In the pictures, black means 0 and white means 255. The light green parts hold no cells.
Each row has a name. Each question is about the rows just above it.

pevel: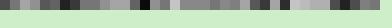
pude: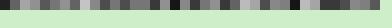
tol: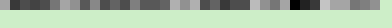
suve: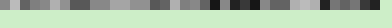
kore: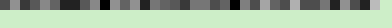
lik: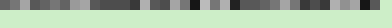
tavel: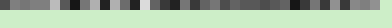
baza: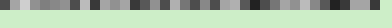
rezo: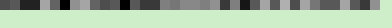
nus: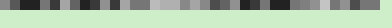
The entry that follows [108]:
[34]
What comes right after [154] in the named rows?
[165]
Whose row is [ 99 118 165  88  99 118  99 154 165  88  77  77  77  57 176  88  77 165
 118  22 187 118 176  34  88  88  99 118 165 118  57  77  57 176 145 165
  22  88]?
lik
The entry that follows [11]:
[145]
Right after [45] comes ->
[196]
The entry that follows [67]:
[77]

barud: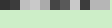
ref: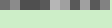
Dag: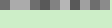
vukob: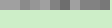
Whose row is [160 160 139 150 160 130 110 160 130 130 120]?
vukob
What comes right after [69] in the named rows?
[89]
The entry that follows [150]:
[160]

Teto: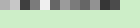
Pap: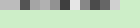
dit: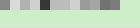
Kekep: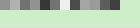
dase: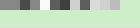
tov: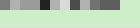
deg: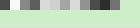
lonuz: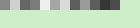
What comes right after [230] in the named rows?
[135]
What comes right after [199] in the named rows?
[63]
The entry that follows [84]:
[165]

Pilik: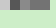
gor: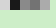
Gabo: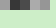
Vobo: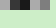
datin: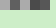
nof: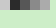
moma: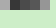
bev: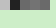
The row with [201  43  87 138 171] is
nof
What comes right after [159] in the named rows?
[55]
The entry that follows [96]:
[171]
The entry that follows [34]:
[106]
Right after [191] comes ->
[34]

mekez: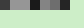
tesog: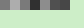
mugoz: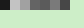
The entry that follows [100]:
[91]
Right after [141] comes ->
[80]
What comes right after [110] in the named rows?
[37]
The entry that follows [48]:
[141]
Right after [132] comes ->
[110]

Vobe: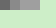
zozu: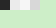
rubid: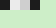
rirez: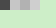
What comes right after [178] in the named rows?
[207]
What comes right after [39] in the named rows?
[235]
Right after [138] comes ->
[159]
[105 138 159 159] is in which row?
Vobe
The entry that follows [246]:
[216]
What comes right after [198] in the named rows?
[178]
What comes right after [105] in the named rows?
[138]

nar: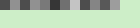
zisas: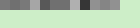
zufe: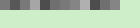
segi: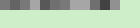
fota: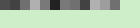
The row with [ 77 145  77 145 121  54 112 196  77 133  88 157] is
nar
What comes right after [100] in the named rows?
[121]

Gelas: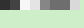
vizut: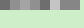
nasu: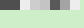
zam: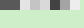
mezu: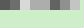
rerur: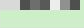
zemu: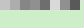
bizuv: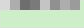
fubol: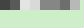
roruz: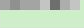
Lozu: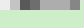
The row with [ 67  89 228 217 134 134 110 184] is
fubol
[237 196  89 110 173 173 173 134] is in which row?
Lozu
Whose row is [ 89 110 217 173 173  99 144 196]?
mezu
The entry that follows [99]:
[144]
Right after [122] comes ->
[196]
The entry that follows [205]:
[196]

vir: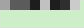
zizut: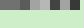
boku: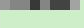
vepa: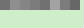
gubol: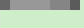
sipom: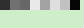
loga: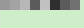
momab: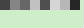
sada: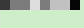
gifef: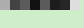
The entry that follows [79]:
[213]
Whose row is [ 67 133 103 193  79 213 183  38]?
momab
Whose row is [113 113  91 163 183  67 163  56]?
zizut
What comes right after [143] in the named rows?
[133]
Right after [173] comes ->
[67]

